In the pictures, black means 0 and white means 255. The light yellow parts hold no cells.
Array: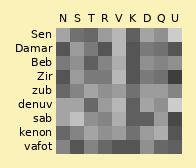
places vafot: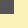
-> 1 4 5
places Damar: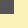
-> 0 3 5 8
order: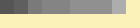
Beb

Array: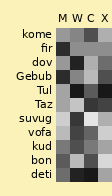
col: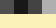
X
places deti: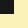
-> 2

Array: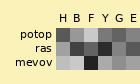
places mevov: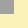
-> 5
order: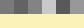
potop

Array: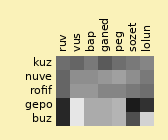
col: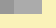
bap
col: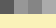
ganed

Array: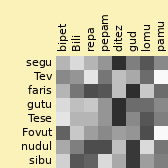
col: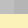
Bili
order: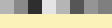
Tese
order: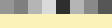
segu

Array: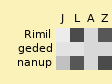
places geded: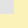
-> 0 1
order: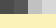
nanup
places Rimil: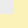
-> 0

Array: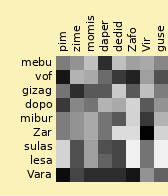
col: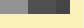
zime
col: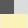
dedid
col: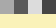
dedid
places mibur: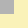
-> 7
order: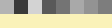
mibur

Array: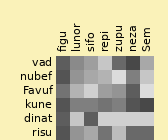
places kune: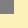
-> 1 2 4
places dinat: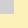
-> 3 4 5 6

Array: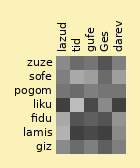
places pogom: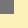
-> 0 3 4
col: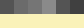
Ges
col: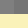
lazud
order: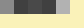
lamis
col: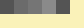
Ges

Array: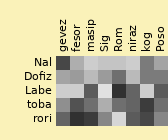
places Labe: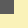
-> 2 7
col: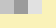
Sig
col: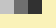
Rom
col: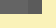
niraz
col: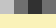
Rom
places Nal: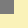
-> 6
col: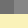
Poso

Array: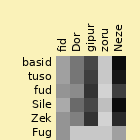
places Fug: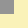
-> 0
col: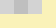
zoru
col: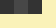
gipur

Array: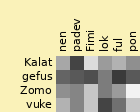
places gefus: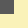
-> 1 5
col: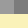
lok
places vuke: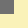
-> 4

